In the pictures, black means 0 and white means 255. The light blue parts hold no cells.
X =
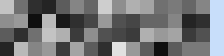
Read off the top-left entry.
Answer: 195
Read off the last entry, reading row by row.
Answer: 122
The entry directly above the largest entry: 70
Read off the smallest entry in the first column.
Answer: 36
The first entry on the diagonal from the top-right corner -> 133
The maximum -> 225
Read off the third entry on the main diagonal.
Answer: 112
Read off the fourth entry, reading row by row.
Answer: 36
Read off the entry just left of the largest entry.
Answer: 47
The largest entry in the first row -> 206
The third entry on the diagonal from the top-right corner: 164

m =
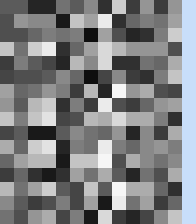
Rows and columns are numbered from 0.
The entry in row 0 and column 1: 91
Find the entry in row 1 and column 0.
79
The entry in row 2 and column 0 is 79
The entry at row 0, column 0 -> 91
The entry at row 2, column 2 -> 103
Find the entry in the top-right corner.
149
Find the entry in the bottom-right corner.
196
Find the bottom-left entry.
114
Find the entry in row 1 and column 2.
137
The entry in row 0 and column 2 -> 37
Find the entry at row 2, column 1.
79
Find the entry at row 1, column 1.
149

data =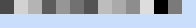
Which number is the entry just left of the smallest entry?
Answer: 221
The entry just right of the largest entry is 0

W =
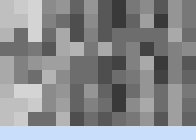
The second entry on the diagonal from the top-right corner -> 149
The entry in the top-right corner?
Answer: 120
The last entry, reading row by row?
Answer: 99
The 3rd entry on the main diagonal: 212
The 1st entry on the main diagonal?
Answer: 191
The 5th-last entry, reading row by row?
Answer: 120
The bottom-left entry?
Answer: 191
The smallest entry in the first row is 57
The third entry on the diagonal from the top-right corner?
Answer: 109
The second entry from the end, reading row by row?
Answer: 159
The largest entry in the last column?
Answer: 139
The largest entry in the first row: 212
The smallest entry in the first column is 109
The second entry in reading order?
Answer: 203
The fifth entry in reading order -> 149
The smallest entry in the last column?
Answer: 87
